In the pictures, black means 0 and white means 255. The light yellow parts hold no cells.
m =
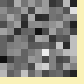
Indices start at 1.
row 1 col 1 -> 99
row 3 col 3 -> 130
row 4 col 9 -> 162
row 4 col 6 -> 142
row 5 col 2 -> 137
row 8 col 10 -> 184
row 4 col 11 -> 35
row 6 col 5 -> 73
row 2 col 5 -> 73
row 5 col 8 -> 160
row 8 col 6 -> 142
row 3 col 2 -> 165
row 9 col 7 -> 74
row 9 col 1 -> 15
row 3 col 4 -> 61
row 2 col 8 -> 115
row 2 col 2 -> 110
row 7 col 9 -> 198
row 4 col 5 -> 137
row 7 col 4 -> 136
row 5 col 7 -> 74
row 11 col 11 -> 35
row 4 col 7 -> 128
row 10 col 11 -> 128
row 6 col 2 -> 69
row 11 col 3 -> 116
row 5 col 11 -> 66
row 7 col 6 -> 92
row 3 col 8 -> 115
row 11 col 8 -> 99
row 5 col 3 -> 45
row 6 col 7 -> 155
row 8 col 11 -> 190
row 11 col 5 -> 105
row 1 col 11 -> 35
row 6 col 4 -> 117

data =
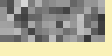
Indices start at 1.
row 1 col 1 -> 106
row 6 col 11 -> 164
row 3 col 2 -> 190
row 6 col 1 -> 109
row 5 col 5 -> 70
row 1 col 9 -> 150
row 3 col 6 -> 103
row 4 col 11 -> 152
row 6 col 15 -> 145
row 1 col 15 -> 174
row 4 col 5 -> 168
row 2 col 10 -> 67
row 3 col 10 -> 132
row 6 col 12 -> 136
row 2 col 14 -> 109
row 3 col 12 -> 192
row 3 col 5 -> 100
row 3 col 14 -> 96
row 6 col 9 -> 95
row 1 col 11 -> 102
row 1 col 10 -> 150
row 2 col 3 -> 184
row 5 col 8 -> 152
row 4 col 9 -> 78

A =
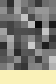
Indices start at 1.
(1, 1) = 108
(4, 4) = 115
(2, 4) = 96
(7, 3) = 69
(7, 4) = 102
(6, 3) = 83
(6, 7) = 137
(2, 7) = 151
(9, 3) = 140
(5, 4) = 77
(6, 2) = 173
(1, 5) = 98
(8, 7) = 125
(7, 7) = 30
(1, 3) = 156
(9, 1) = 89
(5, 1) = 162
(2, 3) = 166
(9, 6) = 58
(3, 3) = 130

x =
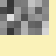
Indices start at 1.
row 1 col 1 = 153
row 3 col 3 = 150
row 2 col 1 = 71
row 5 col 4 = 177
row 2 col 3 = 158
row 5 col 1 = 138
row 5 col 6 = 120
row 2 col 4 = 116
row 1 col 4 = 125
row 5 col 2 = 55
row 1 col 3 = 122

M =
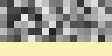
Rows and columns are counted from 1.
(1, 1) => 95
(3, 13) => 156
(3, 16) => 199
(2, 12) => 175
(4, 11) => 83
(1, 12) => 54
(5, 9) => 104
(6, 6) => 150
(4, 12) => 87
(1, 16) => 149
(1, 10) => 198
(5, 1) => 188
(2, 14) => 165
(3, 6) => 33
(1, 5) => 96
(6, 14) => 207
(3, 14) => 173
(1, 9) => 118
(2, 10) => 215
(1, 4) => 157
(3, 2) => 58
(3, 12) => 108
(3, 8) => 188

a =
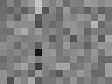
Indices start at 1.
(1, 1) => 104
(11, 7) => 126
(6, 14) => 146
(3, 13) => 143
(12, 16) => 116
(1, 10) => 110
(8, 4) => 122
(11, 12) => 153
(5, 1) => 115
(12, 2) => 81
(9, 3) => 115
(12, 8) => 118
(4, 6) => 79
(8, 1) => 136
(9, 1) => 109
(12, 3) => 148
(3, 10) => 141
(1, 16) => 147
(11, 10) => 134
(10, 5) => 126
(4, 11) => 147
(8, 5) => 133
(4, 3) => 139
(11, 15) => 107
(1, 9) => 145
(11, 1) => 145
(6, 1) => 119
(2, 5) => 121
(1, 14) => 148
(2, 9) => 108
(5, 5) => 134
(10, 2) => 127
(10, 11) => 119
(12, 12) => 116
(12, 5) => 167
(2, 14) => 127
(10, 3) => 147
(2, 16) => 113
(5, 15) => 124
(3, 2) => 127
